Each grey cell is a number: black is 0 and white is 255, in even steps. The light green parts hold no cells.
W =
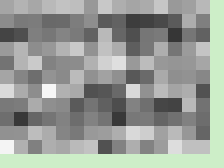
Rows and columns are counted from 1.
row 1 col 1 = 165
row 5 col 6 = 140
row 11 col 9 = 130
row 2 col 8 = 90
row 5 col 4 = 130
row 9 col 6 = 109
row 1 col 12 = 198
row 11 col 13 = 221
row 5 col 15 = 166
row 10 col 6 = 121
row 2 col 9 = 98
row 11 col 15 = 192
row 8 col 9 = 77
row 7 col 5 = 177
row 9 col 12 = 101
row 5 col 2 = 180
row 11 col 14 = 192
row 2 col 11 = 65
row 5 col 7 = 177
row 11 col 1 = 244
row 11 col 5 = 167
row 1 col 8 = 200
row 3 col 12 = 122
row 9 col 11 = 122
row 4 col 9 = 172
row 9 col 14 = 129
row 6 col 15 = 135
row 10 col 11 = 206
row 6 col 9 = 144
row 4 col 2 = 181
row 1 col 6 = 190
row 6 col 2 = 133
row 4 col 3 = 141

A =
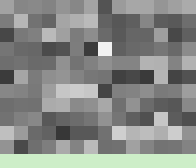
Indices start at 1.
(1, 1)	162
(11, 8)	111
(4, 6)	125
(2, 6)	175
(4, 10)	105
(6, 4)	143
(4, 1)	117
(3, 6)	124
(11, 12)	115
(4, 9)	96
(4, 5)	82
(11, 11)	132
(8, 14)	137
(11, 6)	131
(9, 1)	114
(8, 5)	174
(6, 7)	119
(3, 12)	158
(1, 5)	148
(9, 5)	100
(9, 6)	108
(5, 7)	129
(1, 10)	167
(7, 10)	131
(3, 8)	106
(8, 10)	146
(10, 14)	146
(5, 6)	115
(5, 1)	110
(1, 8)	83
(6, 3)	123
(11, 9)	113
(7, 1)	135
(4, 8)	242
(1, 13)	160
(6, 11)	58
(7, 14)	158

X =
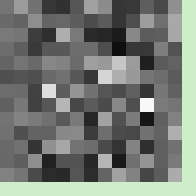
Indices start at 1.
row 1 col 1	116
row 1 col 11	94
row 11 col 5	167
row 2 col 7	76
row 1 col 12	72
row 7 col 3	66
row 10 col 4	98
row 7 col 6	148
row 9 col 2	132
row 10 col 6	137
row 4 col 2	94
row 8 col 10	79
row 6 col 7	55
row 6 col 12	109
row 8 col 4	87
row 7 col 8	85
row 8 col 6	71
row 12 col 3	142
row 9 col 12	96
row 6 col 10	153
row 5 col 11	31
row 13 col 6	85
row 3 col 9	27
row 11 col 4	145
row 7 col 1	108
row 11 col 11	47
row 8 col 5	181
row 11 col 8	74
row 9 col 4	112
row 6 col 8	213
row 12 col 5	83
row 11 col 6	115
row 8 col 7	91
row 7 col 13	97
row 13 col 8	100
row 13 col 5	41
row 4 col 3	58
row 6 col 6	88
